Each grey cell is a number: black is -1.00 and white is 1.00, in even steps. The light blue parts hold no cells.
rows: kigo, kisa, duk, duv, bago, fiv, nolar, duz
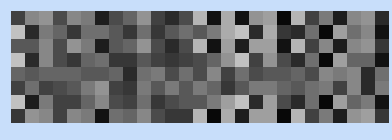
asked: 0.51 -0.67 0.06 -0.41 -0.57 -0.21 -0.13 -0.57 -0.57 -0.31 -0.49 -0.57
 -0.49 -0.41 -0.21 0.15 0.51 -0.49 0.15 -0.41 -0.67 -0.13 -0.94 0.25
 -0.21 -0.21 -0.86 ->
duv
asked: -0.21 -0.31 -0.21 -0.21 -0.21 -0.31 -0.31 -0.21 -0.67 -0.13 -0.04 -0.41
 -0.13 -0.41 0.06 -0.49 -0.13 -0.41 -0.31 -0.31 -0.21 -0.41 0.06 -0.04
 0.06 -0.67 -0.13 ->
bago

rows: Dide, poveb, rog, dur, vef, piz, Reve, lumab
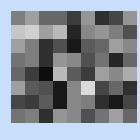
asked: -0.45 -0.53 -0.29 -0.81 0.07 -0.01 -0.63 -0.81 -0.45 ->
Reve
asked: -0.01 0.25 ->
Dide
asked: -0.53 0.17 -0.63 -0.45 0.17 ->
Dide
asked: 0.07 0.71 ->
piz
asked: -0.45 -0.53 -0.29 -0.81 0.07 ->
Reve

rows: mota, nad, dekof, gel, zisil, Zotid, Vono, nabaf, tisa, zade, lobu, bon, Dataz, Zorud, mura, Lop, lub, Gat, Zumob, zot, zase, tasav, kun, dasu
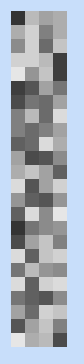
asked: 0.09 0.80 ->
mura
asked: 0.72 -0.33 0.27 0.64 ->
Dataz
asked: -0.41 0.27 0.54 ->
lub

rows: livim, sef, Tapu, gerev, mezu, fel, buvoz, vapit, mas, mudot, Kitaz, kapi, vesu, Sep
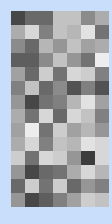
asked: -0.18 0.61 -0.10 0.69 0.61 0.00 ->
mezu
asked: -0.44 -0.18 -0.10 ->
kapi
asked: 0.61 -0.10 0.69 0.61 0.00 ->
mezu
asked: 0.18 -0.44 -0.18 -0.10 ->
kapi
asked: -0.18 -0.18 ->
livim
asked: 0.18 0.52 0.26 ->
Tapu
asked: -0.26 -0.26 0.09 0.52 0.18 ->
gerev

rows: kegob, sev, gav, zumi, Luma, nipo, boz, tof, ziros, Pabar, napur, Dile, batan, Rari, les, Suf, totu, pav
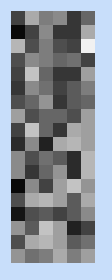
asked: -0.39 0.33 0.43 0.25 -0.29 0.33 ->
Rari
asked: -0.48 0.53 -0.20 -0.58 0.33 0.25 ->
ziros
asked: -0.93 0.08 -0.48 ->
batan

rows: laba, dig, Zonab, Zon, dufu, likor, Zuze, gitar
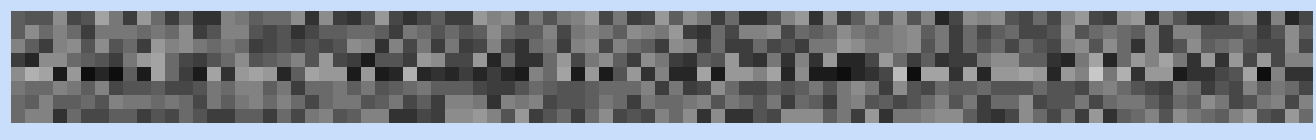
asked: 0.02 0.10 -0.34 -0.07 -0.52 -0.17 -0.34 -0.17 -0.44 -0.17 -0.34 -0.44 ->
Zonab
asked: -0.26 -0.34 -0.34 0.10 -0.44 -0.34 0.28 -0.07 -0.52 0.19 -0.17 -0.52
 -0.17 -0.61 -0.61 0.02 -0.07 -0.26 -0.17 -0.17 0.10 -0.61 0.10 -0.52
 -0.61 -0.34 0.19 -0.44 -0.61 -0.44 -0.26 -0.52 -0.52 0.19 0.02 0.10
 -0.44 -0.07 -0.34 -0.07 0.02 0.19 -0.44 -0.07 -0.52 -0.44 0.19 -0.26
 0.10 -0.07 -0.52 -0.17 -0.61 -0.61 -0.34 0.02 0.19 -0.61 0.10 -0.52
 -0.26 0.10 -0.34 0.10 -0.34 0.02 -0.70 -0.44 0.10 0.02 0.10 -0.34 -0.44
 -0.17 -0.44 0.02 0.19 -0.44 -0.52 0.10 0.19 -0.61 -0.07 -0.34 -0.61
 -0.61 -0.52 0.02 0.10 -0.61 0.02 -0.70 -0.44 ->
laba

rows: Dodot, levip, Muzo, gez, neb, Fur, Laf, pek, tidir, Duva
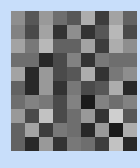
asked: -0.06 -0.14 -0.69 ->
tidir
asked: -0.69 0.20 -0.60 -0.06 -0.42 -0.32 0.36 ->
Fur
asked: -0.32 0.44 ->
levip
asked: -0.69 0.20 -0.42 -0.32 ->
neb
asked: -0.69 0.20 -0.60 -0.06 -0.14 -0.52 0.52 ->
Duva
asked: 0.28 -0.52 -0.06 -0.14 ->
tidir

